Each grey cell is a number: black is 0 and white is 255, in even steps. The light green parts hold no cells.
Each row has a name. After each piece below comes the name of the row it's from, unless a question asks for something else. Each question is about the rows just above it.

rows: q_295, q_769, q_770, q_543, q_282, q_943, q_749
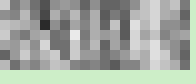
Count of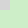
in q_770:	1
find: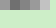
q_943
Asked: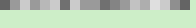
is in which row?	q_943

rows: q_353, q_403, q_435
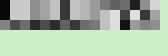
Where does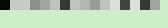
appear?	q_403
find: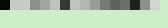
q_353

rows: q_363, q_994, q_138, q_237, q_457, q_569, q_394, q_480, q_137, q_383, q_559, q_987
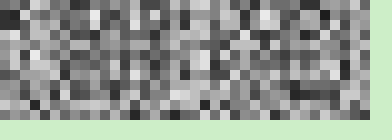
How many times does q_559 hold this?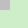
10
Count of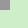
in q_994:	3

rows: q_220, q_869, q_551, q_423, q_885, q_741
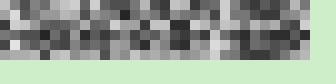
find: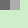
q_220
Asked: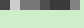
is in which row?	q_869

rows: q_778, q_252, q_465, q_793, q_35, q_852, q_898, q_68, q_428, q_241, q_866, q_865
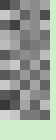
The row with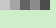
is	q_252
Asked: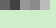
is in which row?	q_465
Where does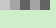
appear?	q_428
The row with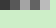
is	q_866
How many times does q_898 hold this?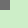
1

